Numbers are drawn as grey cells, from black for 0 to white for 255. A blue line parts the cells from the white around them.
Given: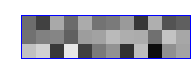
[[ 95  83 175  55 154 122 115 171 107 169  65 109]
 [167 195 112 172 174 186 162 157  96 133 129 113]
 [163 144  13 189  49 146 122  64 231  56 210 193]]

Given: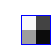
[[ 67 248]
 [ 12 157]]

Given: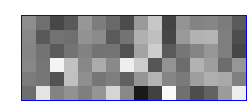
[[ 90 124 134 131 147  68 199 154  76 105 125 151  89  71 111 141]
 [ 77 126 180 178 153  70 191 176 115  90 139 146 111 114  89 135]
 [ 70 127 150 133 118  90 205 163  81 116 115 130 115  90 115 133]
 [150 108 158 178 108 147  86 204 238 137 171 135 193 244 117 135]
 [128 169 175 158 122 133 180 149  96 126 118 143 192  83 118 124]
 [238 155  98  77 112 249  65  25 137 213 149 127 146 131 228 110]]

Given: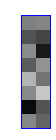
[[133 128]
 [ 69  83]
 [ 25 139]
 [146  92]
 [115 180]
 [198 138]
 [ 84  11]
 [ 99 134]]

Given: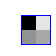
[[229   1]
 [168 147]]

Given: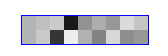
[[197 218 151 173 146  26 202 191 180]
 [152 142 215 131 177 237  53 201 180]]

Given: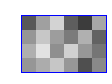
[[167  60  94 211 160  88]
 [ 98 176 123 157 199 150]
 [117 151 209 143 226 175]
 [137  79 151 198 172 150]]

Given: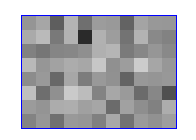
[[151 152 164  99 153 156 111 180  94 166 149]
 [130 137 179 115 157 177  42 178 121 186 170]
 [137 150 135 122 181 176 143 135 133 118 129]
 [151 166 204 157 144 199 167 172 162 150 185]
 [152 149 152  99 145 153 124 167 104 153 140]
 [ 80 135 107 154 167 131 188 202 144 110 191]
 [173 129 142 161 107 166 160 174 172 148 155]
 [158 145 154 114 168 128 150 153 112 151 131]]

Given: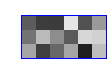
[[154  81 229  59  60  92]
 [209 215  90 141 186 115]
 [190  31 165 104  63 165]]
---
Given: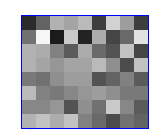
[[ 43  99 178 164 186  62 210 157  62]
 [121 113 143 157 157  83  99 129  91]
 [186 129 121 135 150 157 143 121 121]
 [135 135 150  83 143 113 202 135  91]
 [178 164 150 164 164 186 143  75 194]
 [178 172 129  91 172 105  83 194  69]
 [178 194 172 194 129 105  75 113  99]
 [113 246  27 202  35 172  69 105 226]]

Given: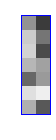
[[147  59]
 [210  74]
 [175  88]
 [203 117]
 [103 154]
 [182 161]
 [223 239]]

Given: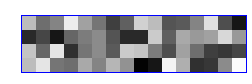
[[ 41  70  22 102 124 139  84  41  41 203  96 169 153 161 216 153]
 [196 102 229  48 117 139  90 203 196 124  78 161 110  63  55  70]
 [188 110 132 237 161 117  63  96 209 188  84  90 132 223  78  22]
 [188 229 117 110 169 132 182 146   3  22 243 175  48  55 139 251]]

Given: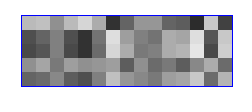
[[ 73  86 128  73  50 107 214 172 121 128 172 180 230  73 206]
 [ 79 100 128  79  50 115 222 158 128 115 172 165 222  86 200]
 [100 107 136  93  79 128 192 150 136 121 158 165 200 107 180]
 [144 165 121 158 144 150 158  93 144 107 121  93 136 172 107]
 [186 192 144 186 214 172  50 100 150 150 100  93  44 200  65]]

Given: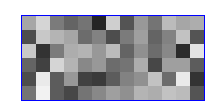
[[200  51 123 173 180 152 187 100 144 108 136  43 227]
 [100  65 213 180 136 152 108 116 173  71 159 159  92]
 [ 77 200 180 166 108 130  77 123 159 100 130 194  84]
 [166 213 123 100 116  37 207  84 152 116 187 166 173]
 [ 77 234  92 152  65  58  92 130 144 194 108 234  51]
 [116 242  92  71 116 136 159 144 180 173 194 187  84]]

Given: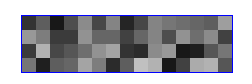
[[118  31  94 102 164 125  43  94 192 178  24  65 171 178  86]
 [ 51  94  24  78 139  71 132  37  71 132 118 110 102  94 158]
 [152 125  59  59 146 102 102  65 102 132  78 146 110 139  65]
 [ 59 178  71  86 110 146 164  51  43 139 152  24  31  86 118]]

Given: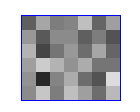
[[146  40 132 172 109  83 220]
 [179  69 117 152 109 166 101]
 [152  89 139 139  95 125  83]
 [ 95 166 125 132 191 101 159]
 [139 198 125 191 159 109 185]
 [159 204 179 146 172 117 117]]

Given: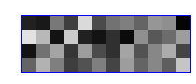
[[ 33  25 120  62 218  75 114 127 100 150 143   5]
 [ 19 114 164  54 157  75  48 164  82 135 172  68]
 [100 178 127  62  82 127  68 157 100 135  94 197]
 [226 184  19 203  33  19  48  11 143  88 108 157]]

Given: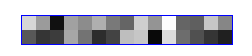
[[ 88  53  60 167 115  45  67 190 198   9 220 109  80  53  32]
 [214 155  17 161 140 175 121 101 206 148 253 101  95 198 134]]
